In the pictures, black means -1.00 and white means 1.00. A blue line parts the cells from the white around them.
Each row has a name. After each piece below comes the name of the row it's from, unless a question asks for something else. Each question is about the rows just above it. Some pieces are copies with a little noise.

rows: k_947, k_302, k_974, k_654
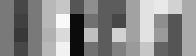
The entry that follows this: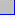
[-0.28]
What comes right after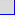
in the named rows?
[-0.91]
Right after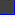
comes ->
[-0.05]
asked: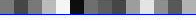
k_302

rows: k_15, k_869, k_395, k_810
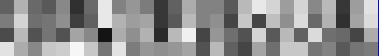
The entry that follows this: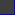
[-0.24]
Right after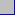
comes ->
[0.12]
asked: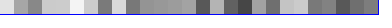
k_810

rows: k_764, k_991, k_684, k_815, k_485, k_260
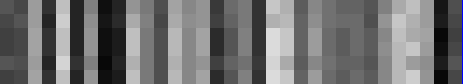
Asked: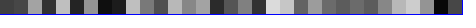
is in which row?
k_260
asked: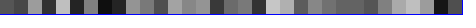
k_764

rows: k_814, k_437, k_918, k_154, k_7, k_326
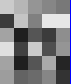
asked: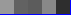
k_326
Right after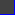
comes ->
[0.59]

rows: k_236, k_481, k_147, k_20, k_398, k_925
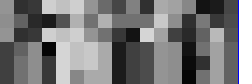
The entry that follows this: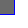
[-0.45]
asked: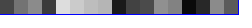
k_398
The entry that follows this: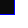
[-0.62]

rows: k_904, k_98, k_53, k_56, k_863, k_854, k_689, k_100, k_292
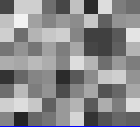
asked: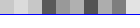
k_100
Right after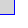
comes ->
[-0.60]

